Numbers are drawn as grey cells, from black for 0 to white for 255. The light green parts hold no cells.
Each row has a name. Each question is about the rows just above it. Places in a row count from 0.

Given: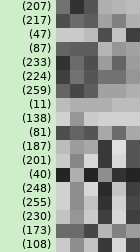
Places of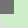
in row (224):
1 3 4
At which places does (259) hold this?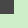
1
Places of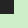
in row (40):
0 2 5
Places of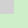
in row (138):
0 3 4 5
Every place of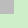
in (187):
0
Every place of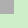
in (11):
1 2 3

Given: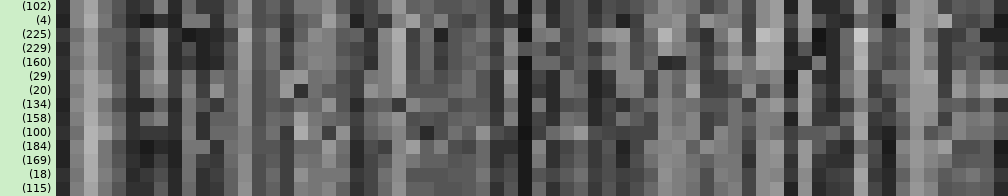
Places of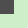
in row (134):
4 14 16 28 36 65
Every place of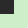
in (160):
8 11 43 52 53 55 67
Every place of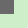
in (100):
11 12 35 55 63
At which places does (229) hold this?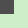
9 36 41 59
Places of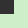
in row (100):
0 5 8 10 58
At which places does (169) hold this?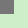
3 17 25 34 47 48 60 63
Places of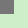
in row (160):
1 32 47 49 54 62

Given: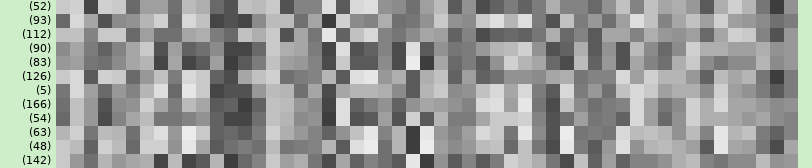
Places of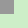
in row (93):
38 49
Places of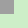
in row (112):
6 27 45

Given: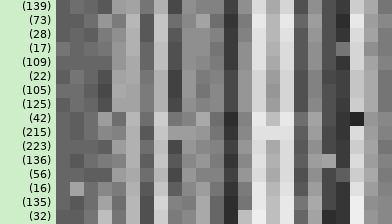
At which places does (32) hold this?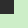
12 19
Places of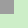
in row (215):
8 9 18 22
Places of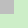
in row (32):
3 13 15
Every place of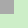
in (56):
5 15 22
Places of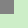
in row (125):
10
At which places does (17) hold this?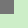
0 3 11 20

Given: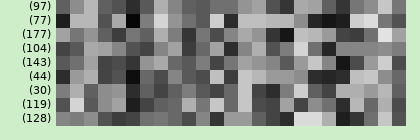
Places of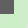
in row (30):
2 6 8 18 24
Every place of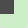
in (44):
7 10
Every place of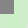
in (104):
4 7 13 20 21 22
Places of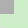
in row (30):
1 20 21
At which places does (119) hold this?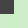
6 15 17

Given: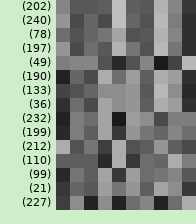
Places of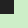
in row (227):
2 4 7
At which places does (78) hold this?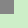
8
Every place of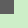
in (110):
0 1 2

